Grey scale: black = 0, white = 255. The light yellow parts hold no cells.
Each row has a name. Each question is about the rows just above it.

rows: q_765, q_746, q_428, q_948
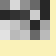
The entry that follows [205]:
[39]
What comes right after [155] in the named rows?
[39]
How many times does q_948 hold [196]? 1
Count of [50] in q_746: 1

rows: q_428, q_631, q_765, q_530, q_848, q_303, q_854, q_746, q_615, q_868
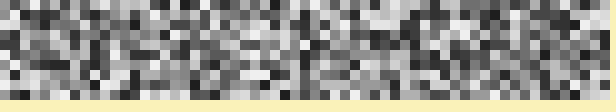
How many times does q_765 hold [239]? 3
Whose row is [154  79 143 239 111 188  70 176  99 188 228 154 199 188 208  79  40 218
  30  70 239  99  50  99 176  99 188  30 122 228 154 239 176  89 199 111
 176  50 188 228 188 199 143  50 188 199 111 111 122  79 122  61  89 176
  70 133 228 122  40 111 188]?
q_428
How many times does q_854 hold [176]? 5
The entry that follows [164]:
[70]
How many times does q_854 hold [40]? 7

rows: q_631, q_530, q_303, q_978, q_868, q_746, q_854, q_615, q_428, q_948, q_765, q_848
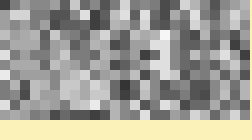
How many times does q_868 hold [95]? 5
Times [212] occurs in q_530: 3
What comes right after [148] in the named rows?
[180]
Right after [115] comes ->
[180]
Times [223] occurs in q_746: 3

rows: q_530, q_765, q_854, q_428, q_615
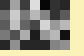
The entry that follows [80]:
[173]
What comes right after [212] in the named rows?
[153]
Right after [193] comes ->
[100]
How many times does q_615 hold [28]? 0

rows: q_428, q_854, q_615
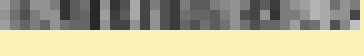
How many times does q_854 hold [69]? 3
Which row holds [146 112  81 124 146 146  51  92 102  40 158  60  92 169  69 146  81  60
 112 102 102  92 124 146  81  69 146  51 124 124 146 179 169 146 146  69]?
q_854
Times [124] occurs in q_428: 8
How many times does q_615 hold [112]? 5

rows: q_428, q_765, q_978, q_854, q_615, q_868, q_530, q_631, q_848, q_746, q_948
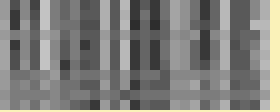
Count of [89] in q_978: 4
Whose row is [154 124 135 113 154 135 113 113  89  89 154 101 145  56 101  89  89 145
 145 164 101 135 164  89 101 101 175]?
q_848
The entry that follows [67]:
[195]

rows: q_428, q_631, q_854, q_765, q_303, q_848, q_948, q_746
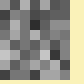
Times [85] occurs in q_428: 3
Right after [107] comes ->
[130]
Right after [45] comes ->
[95]
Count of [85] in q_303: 1
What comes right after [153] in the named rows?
[85]
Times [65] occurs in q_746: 2

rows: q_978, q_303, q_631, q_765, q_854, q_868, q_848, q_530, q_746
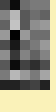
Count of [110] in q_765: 2
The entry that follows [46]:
[77]
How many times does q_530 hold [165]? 1

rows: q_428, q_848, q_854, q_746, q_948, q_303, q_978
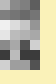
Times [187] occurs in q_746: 1
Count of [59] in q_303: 3
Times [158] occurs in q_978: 2
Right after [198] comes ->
[149]

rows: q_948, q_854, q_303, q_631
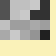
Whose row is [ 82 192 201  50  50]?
q_854
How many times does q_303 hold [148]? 0
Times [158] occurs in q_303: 3
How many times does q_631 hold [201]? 1
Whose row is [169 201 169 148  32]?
q_631
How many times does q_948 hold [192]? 2
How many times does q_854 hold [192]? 1

